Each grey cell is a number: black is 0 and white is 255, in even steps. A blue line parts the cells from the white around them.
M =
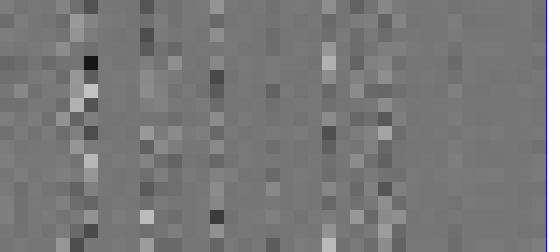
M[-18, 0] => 125
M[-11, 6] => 83
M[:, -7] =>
[115, 125, 123, 114, 106, 113, 128, 120, 123, 117, 123, 126, 122, 122, 116, 120, 111, 109]
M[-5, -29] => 90
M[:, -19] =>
[120, 120, 119, 118, 120, 118, 121, 119, 119, 120, 119, 118, 118, 118, 118, 120, 119, 118]
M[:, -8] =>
[120, 119, 119, 121, 117, 118, 117, 120, 119, 120, 118, 118, 121, 119, 119, 117, 118, 120]
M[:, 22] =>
[119, 120, 117, 119, 115, 119, 120, 120, 120, 118, 118, 120, 119, 118, 118, 121, 118, 121]
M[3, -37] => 121
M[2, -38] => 122
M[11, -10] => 118
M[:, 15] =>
[147, 105, 142, 119, 136, 73, 91, 107, 140, 105, 137, 103, 129, 139, 134, 60, 144, 102]
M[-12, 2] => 114
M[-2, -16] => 146
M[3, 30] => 119
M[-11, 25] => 118
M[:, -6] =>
[118, 115, 119, 120, 120, 120, 117, 118, 118, 121, 120, 119, 121, 120, 121, 118, 119, 119]
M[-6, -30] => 119
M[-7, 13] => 117
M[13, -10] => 120
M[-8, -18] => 117
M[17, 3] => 119
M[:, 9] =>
[117, 117, 118, 117, 118, 120, 118, 117, 119, 116, 119, 120, 119, 120, 119, 120, 118, 119]
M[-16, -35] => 115
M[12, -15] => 117
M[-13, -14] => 129
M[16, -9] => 119
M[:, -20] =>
[113, 115, 108, 109, 122, 122, 98, 111, 115, 121, 110, 120, 106, 136, 120, 128, 116, 93]
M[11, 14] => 115
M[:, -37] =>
[120, 119, 119, 121, 116, 121, 114, 120, 124, 115, 119, 120, 118, 122, 121, 120, 120, 118]

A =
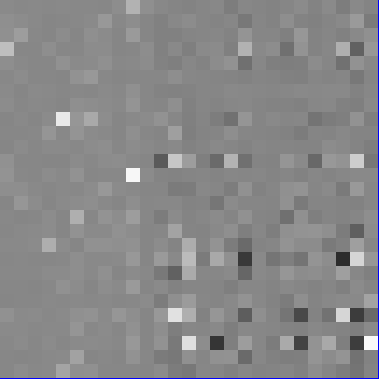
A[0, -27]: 138
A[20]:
[135, 135, 134, 136, 145, 140, 134, 141, 138, 154, 134, 138, 130, 134, 134, 133, 127, 135, 135, 132, 137, 134, 131, 134, 128, 139, 133]
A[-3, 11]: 146
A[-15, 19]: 132
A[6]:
[138, 134, 138, 137, 135, 136, 135, 138, 136, 144, 135, 131, 130, 131, 134, 134, 137, 136, 135, 134, 135, 137, 136, 137, 137, 130, 135]
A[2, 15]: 135
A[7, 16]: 135
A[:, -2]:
[137, 154, 137, 97, 146, 120, 130, 127, 146, 132, 132, 205, 137, 153, 130, 134, 95, 159, 213, 135, 139, 137, 60, 126, 61, 114, 116]
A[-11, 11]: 135
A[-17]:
[134, 139, 135, 138, 138, 136, 140, 142, 135, 140, 137, 134, 137, 130, 133, 137, 134, 131, 135, 133, 133, 132, 132, 140, 137, 132, 126]
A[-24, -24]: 142
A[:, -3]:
[125, 137, 129, 175, 113, 134, 137, 129, 127, 136, 137, 147, 135, 122, 131, 131, 124, 128, 44, 159, 128, 138, 214, 131, 127, 148, 125]
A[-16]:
[145, 135, 135, 134, 134, 139, 136, 140, 141, 137, 134, 90, 199, 157, 127, 106, 179, 112, 132, 131, 149, 138, 104, 152, 147, 205, 119]
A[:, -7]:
[134, 142, 128, 112, 126, 129, 135, 131, 134, 130, 133, 149, 134, 144, 145, 112, 144, 147, 127, 150, 137, 124, 117, 131, 170, 126, 134]
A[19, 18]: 137
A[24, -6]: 67
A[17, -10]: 106
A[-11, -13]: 132
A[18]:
[135, 136, 135, 135, 136, 142, 137, 137, 138, 152, 134, 154, 137, 187, 123, 169, 144, 57, 137, 117, 127, 116, 148, 141, 44, 213, 151]
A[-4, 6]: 136
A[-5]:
[145, 138, 139, 136, 138, 144, 146, 138, 150, 142, 134, 152, 225, 175, 130, 150, 136, 93, 143, 133, 117, 73, 131, 114, 214, 60, 105]
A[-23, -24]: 135
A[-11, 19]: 126
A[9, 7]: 137
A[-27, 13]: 131
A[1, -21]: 138
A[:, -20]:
[135, 152, 139, 140, 144, 136, 138, 139, 141, 137, 142, 140, 136, 152, 137, 147, 138, 145, 137, 144, 141, 137, 138, 139, 138, 136, 135]
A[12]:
[147, 136, 135, 140, 137, 146, 135, 136, 136, 247, 139, 132, 131, 133, 134, 132, 135, 134, 135, 132, 134, 130, 135, 132, 135, 137, 137]
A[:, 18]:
[133, 134, 134, 137, 135, 133, 135, 133, 133, 133, 135, 132, 135, 130, 134, 133, 135, 132, 137, 137, 135, 136, 143, 135, 135, 135, 131]
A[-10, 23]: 122
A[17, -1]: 135
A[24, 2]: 135

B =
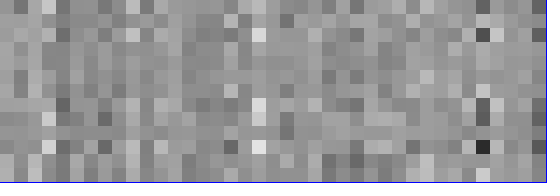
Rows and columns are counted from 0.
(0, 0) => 149
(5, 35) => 148
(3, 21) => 153
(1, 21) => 160
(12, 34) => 203
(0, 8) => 140
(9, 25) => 154
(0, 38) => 99
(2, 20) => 150
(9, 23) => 155
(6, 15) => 139
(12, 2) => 189
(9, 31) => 154
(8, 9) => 169
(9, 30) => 157
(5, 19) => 148
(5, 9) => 153
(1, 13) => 148
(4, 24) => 138
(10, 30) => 147
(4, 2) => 166
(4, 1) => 155
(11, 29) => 158
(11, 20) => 170
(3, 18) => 165
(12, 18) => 157
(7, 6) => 149
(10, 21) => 146
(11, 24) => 132
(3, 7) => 155
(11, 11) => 157
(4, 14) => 137
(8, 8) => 142
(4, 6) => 137
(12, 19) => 143
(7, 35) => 193
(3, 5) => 151
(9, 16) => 163
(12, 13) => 128
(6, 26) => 162

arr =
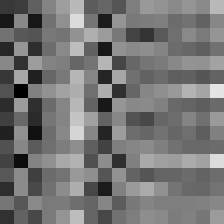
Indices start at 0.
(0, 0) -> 56
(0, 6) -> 92
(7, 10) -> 138
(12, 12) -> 101
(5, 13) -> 97
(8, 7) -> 99
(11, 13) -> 170
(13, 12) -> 116
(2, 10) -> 52
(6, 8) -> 48
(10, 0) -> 81
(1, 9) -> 121
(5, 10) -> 98
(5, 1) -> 166
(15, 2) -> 72
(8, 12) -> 109
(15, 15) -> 155
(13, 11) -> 145
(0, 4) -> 158
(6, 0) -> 82
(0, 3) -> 132
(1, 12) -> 108
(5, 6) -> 133
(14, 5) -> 110
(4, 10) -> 117
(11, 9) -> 128
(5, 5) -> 182
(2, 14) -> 122
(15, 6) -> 100
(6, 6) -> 111
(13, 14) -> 103
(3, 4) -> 137
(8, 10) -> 72
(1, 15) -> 135
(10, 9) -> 134
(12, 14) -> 99
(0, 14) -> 137
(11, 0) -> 66
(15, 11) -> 137

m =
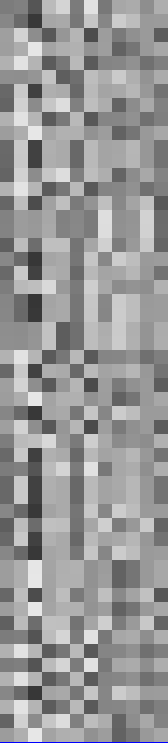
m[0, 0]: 124
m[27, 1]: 211
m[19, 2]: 65
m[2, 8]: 122
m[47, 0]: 124
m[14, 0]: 102
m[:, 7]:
[120, 134, 157, 158, 132, 174, 164, 173, 133, 157, 164, 164, 174, 132, 191, 222, 221, 208, 135, 164, 168, 135, 134, 173, 175, 133, 163, 158, 157, 134, 158, 169, 163, 120, 163, 163, 134, 207, 163, 134, 156, 158, 191, 158, 207, 120, 133, 120, 132, 134, 133, 173, 157]
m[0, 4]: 212
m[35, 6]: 186
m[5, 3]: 195
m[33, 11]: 174
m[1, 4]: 169
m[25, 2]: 181
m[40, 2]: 230
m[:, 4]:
[212, 169, 150, 175, 119, 94, 171, 221, 120, 177, 170, 170, 221, 119, 191, 129, 130, 191, 169, 170, 153, 169, 169, 93, 93, 119, 170, 150, 176, 169, 150, 154, 170, 212, 169, 170, 170, 190, 169, 169, 175, 176, 189, 176, 191, 213, 119, 213, 119, 169, 120, 221, 175]
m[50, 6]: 89
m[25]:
[178, 226, 181, 90, 119, 184, 89, 133, 134, 145, 112, 127]
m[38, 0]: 104
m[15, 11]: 107
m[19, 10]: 152
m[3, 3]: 164
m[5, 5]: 111
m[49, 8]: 204
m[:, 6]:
[225, 197, 76, 146, 90, 189, 185, 190, 88, 146, 185, 185, 189, 89, 148, 123, 123, 166, 197, 184, 206, 198, 197, 189, 189, 89, 185, 75, 145, 197, 75, 206, 184, 225, 185, 186, 199, 166, 185, 197, 146, 146, 149, 147, 165, 225, 88, 225, 90, 197, 89, 189, 145]
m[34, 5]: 104
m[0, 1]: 128
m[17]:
[95, 188, 109, 191, 191, 116, 166, 208, 124, 153, 200, 101]
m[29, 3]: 165
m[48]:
[178, 225, 180, 92, 119, 184, 90, 132, 134, 144, 112, 127]
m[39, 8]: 204
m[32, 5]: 105
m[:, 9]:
[171, 189, 144, 117, 145, 175, 182, 140, 145, 117, 182, 181, 140, 145, 164, 148, 149, 153, 189, 182, 147, 189, 189, 175, 176, 145, 182, 145, 117, 189, 144, 147, 182, 172, 183, 183, 188, 152, 182, 189, 117, 117, 163, 116, 154, 171, 145, 171, 144, 189, 145, 141, 117]
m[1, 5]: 119
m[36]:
[135, 105, 56, 163, 170, 117, 199, 134, 204, 188, 154, 155]
